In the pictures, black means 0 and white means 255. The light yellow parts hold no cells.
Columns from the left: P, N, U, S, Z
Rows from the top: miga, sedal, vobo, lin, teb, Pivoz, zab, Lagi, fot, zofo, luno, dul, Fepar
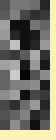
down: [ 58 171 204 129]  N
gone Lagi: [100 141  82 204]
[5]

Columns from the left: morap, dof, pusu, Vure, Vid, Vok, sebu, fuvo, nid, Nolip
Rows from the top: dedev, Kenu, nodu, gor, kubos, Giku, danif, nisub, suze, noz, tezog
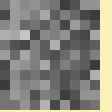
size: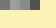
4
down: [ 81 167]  Nolip
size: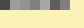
7

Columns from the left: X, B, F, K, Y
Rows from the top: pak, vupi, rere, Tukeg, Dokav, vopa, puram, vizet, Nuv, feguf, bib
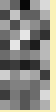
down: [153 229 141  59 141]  B
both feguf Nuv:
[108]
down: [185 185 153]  Y

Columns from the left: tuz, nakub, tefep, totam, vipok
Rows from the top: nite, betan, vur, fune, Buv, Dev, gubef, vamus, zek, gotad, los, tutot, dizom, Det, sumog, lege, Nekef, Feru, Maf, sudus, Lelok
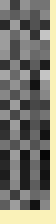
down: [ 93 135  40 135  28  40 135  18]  tefep
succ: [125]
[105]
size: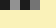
4

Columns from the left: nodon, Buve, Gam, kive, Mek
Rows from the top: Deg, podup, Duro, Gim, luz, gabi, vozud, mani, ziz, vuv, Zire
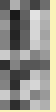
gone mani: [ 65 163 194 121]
[56]
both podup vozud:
[97]
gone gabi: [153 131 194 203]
[143]

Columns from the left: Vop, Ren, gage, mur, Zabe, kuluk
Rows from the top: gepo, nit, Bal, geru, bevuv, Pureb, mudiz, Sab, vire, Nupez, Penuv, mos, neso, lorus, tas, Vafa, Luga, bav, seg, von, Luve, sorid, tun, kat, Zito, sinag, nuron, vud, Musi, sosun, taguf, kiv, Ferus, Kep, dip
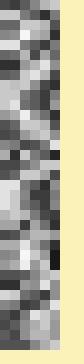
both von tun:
[60]
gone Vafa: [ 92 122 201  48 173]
[37]
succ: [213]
[201]
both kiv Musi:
[225]
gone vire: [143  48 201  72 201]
[191]
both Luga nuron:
[201]
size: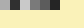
6

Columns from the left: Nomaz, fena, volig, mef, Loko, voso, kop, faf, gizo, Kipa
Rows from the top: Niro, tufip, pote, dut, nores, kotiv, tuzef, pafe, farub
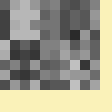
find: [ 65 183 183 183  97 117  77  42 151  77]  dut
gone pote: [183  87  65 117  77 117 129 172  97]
[141]
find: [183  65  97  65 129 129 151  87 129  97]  nores
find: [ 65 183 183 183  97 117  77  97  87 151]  tufip
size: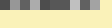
10

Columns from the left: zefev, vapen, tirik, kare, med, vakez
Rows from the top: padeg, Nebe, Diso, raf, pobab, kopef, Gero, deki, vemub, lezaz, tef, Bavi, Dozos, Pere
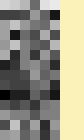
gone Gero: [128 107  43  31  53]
[140]
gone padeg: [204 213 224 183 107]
[234]
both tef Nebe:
[65]
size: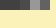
5
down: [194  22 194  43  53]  vapen

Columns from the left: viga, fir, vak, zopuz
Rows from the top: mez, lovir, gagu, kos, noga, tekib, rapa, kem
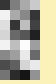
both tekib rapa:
[233]
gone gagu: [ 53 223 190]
[65]

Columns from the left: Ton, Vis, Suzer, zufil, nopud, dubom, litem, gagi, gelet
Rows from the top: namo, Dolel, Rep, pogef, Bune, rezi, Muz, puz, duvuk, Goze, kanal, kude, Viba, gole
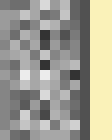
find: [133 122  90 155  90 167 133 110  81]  kanal
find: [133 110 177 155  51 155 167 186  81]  Muz
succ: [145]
[110]

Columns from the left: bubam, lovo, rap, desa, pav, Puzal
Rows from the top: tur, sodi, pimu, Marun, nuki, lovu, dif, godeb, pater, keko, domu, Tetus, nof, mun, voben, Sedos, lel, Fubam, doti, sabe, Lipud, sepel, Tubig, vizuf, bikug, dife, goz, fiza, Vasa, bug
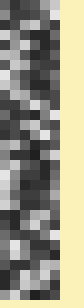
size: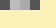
4
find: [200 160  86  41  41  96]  pater
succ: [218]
[139]

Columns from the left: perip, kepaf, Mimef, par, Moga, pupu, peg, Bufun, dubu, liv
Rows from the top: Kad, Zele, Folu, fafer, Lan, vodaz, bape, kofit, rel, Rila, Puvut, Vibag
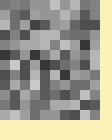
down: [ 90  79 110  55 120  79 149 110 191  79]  dubu
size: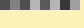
8
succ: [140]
[90]
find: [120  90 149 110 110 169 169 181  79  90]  Puvut
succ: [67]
[90]
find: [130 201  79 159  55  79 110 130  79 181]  bape
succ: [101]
[79]

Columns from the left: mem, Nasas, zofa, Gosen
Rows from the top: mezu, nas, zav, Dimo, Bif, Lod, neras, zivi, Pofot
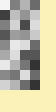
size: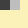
2
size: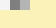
3
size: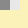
2
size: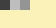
3

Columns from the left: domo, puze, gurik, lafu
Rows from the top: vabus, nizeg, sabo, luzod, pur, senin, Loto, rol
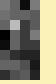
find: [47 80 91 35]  rol
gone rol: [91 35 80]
[47]
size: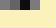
4
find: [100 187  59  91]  sabo
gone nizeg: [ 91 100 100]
[112]
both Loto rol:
[80]
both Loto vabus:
[100]

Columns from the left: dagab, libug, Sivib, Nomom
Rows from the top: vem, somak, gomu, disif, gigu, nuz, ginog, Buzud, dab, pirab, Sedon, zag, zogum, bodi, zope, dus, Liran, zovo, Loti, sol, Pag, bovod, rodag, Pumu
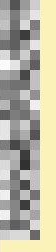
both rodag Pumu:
[217]
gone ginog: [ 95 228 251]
[154]
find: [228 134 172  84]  bodi
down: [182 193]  dagab

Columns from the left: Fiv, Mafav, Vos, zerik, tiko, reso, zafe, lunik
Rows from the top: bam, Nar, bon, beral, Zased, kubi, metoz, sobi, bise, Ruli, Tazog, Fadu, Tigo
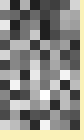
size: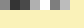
7
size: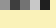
5
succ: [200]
[31]

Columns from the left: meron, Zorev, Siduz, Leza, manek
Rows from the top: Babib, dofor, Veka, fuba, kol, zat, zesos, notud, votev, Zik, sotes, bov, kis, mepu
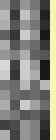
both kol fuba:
[54]
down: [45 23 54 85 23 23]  manek
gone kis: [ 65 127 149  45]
[75]
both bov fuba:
[97]
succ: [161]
[107]

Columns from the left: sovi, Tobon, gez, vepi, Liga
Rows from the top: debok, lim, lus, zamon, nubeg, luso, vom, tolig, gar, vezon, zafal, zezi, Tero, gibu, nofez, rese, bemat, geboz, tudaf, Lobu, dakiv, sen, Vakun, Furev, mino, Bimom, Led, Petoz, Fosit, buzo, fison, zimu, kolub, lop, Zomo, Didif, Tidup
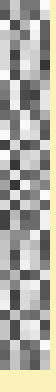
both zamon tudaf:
[240]
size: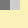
2

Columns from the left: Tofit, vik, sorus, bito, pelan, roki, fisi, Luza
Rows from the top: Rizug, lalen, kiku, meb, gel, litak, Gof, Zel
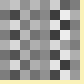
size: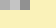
3
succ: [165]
[114]

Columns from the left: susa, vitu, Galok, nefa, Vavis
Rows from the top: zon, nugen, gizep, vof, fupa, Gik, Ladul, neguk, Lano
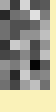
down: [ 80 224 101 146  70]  nefa
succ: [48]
[203]
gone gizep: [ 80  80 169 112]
[101]
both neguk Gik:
[135]
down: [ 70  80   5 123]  nefa
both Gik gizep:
[80]

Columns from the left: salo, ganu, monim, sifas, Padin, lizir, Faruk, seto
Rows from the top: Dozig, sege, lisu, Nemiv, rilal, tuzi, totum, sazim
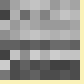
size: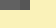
3
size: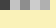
5
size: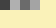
4
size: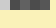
5

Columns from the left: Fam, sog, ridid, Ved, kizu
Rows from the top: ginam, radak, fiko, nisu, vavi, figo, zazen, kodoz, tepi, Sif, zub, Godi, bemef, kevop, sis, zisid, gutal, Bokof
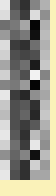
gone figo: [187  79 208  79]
[69]
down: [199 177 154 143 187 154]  kizu

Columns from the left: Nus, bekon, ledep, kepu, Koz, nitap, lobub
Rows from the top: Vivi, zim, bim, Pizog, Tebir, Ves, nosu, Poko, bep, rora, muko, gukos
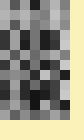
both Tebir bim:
[117]
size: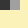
2
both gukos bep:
[160]
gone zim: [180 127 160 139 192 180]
[150]

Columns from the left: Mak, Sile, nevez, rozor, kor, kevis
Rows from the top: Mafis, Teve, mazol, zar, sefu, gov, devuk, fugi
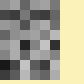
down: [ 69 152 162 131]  rozor
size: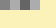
4
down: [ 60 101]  kor
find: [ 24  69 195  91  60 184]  devuk
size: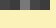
5
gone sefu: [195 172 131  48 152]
[36]
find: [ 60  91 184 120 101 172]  fugi

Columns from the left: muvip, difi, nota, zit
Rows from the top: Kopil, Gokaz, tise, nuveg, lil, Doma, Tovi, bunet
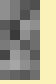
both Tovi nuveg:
[143]
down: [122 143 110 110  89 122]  zit
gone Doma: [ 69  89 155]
[133]

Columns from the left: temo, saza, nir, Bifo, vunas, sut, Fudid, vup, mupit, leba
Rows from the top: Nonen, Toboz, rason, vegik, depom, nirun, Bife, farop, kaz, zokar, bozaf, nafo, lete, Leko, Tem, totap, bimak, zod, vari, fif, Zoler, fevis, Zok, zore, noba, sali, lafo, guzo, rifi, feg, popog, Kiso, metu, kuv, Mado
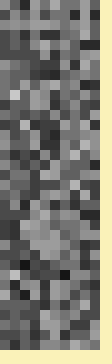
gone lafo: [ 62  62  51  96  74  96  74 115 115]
[21]
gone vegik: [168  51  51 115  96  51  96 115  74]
[106]
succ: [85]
[156]
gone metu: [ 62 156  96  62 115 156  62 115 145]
[126]
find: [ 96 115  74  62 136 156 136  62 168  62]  fif
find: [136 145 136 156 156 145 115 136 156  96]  rason
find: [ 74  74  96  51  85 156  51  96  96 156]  kuv

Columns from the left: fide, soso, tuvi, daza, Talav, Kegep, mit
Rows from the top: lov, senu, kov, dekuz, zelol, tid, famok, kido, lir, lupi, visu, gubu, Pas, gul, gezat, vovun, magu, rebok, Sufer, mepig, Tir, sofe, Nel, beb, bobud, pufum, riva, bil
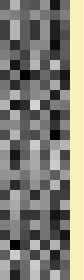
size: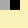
2
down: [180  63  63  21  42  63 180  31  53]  Kegep
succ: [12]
[93]

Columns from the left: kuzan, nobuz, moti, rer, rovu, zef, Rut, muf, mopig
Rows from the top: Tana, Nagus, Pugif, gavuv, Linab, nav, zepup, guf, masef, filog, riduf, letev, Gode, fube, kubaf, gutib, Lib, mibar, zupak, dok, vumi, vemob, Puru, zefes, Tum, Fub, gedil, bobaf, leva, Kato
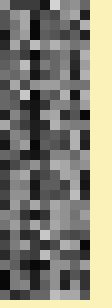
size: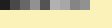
9
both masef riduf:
[157]
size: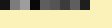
9
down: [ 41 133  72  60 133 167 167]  Rut
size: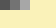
3

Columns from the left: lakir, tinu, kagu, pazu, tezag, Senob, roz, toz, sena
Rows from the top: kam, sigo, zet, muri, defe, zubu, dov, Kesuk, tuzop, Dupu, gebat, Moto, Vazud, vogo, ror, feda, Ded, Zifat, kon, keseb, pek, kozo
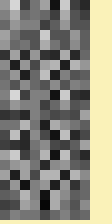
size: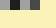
4
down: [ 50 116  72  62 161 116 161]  lakir

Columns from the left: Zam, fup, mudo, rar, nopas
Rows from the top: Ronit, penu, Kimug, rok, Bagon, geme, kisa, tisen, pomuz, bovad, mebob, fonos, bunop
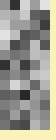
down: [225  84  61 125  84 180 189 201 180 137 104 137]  nopas
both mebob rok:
[125]

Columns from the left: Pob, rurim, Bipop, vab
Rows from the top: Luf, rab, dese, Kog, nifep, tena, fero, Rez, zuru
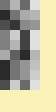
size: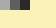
3
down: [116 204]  rurim
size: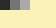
3
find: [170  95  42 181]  tena
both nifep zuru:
[224]

